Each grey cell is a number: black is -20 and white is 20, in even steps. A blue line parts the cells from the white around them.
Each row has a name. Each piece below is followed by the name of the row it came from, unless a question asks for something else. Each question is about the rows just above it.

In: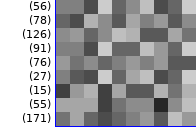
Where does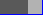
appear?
(15)
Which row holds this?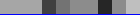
(55)
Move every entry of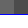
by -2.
[ -6 -10]
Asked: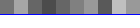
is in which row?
(171)
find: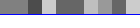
(91)

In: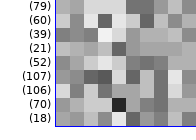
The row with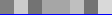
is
(106)
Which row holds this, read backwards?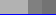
(52)
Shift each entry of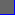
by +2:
[-2]

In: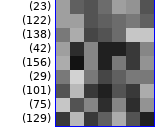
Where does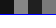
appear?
(156)
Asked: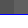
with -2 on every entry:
[-9 -7]
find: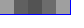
(23)
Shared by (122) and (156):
[-1]
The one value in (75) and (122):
[-7]
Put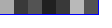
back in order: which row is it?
(101)
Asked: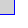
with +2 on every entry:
[15]

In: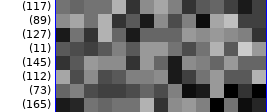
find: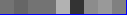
(165)
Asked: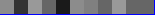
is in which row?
(145)
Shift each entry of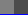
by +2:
[ 2 -6]
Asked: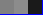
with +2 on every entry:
[  2   4 -14]
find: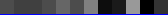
(73)
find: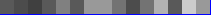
(11)

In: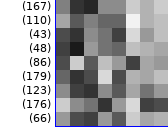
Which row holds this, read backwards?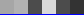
(179)
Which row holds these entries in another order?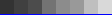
(43)
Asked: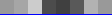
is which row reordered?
(66)
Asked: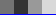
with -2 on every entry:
[ -4 -14   2  12]
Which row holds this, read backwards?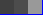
(66)
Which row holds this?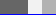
(110)
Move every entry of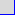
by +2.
[16]

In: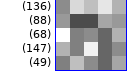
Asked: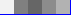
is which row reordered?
(147)
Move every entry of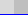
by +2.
[16 12]
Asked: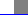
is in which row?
(68)
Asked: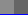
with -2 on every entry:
[ 0 -6]

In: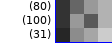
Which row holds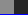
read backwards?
(31)
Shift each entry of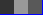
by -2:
[-14   2  -8]
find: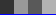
(100)
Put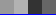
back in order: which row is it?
(80)

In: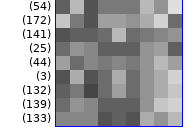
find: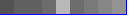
(141)
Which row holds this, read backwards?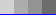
(3)
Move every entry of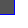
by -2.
[-9]

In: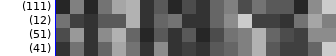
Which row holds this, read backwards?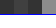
(41)
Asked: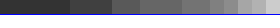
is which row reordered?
(41)

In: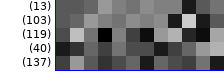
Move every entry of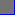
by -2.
[-4]
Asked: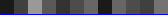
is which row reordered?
(137)
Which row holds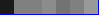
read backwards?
(13)
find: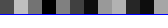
(119)
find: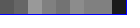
(13)

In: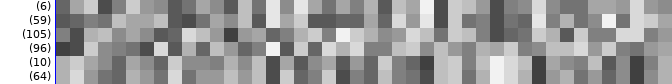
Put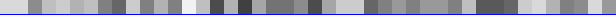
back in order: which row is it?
(105)
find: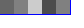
(64)

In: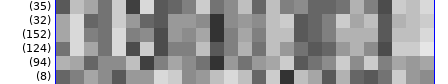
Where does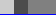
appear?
(124)
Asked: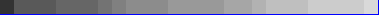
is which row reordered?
(32)

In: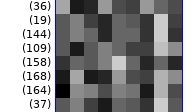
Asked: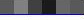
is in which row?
(37)
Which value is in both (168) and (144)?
[-14]
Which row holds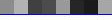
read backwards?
(168)
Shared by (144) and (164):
[0]
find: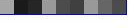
(36)
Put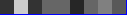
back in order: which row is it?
(144)

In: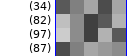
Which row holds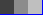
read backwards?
(82)
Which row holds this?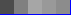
(87)
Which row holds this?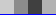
(97)
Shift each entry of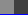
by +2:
[ 4 -8]
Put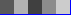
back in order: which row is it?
(97)
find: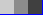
(97)

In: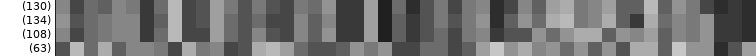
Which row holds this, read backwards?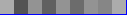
(63)
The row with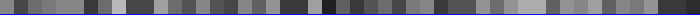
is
(108)
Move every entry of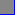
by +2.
[3]
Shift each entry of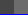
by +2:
[-7 -1]
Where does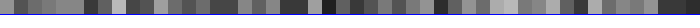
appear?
(134)

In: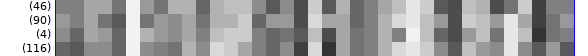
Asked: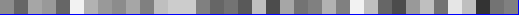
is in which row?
(4)

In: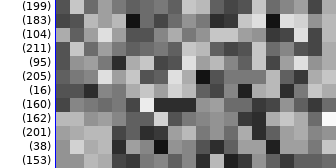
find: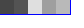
(95)
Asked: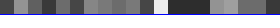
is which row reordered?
(160)
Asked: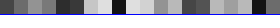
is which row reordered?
(183)
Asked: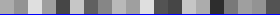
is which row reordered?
(95)
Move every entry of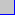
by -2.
[9]
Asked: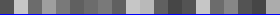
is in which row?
(211)

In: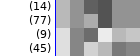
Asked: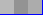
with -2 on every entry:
[7 1 5]
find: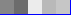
(9)
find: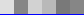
(45)
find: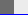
(9)

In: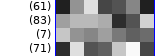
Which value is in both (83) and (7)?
[5]
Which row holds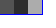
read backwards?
(83)

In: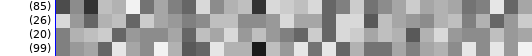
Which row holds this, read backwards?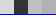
(85)
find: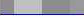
(26)
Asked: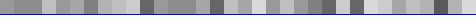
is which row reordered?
(20)
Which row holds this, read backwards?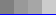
(26)
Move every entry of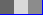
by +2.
[-2 16  4]

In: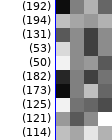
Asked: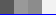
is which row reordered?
(50)
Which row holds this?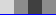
(53)

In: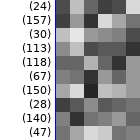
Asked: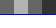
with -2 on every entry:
[ -6   6  -6 -14]
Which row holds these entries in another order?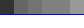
(140)
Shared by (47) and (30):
[0]

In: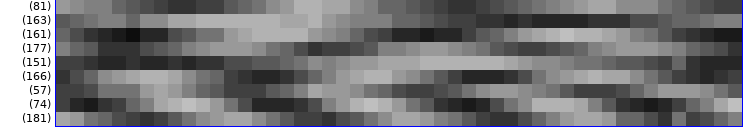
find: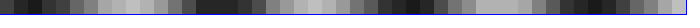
(74)
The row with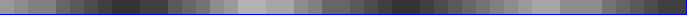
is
(81)

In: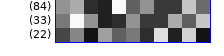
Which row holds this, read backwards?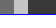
(84)
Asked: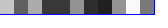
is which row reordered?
(33)

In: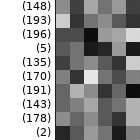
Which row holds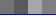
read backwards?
(143)
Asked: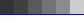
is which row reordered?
(135)
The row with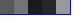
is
(5)
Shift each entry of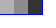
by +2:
[ 10   4 -10]

